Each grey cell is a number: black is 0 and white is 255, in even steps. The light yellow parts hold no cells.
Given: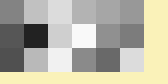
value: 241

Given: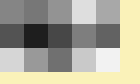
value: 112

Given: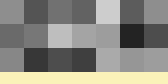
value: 77

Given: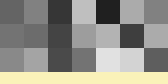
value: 74

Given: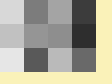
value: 186

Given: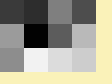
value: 220

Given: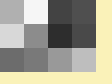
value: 153

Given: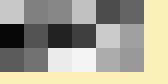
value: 235
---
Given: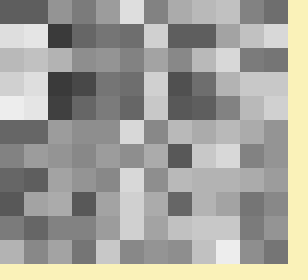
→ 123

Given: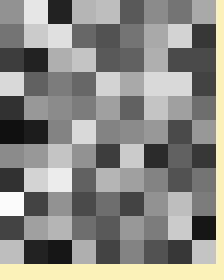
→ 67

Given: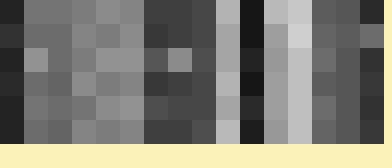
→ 35

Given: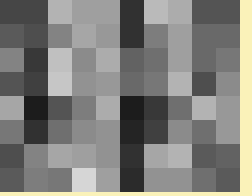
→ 78

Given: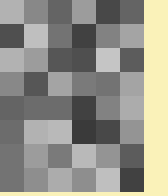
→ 115

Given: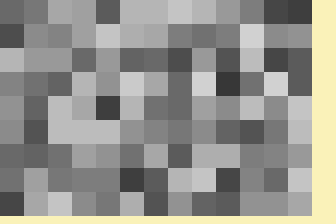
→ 113
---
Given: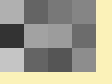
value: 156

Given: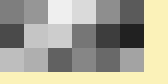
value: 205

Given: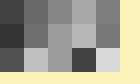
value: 155

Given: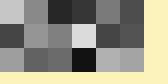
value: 129

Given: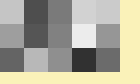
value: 129

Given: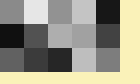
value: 174

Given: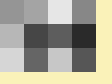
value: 93

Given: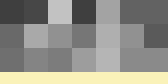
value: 145
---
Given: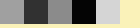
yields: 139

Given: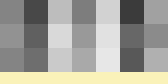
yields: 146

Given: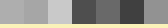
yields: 146

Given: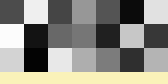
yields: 118

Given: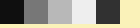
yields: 119

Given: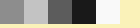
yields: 141

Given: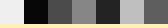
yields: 94

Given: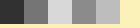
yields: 139

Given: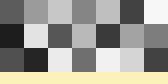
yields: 133
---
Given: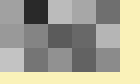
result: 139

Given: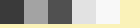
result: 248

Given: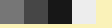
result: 237

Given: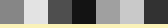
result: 50

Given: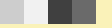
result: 106

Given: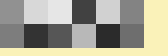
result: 110
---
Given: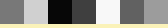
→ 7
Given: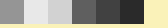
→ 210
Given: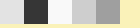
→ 249
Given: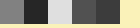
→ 223
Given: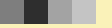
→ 163
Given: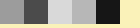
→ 217
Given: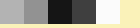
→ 21
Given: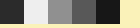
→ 144
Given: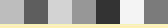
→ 211
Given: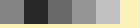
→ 105
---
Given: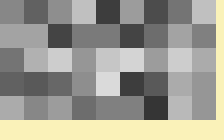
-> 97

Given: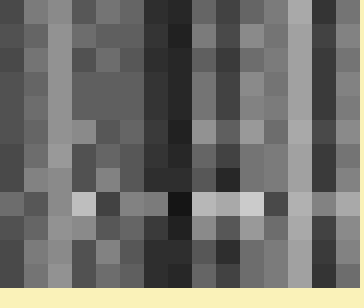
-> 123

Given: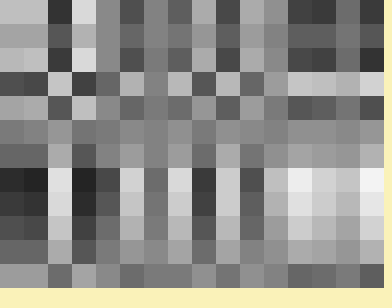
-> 191

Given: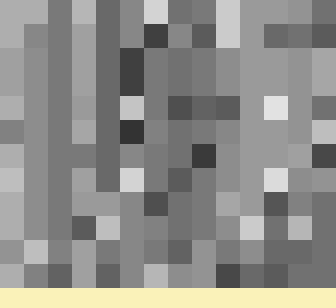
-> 174

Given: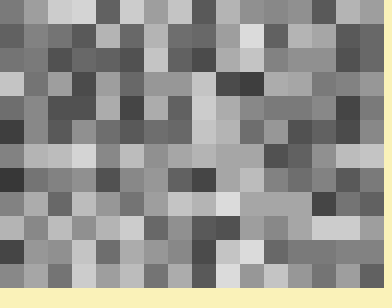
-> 158

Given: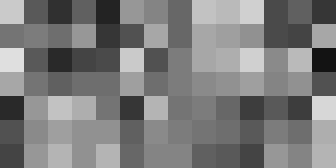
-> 89

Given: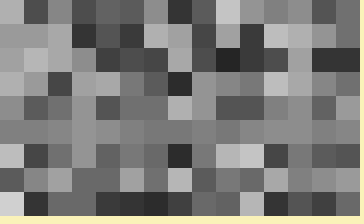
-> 77

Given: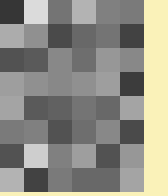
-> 219
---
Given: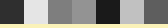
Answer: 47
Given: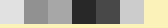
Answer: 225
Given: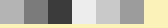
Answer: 180
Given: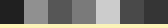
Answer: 32
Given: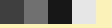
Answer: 63
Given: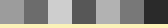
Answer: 156
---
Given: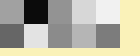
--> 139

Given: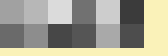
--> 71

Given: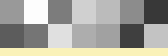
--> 224

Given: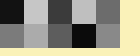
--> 93

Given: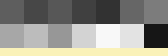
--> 151

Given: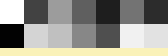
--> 192

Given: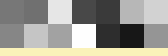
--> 162

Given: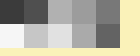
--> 225

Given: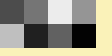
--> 97
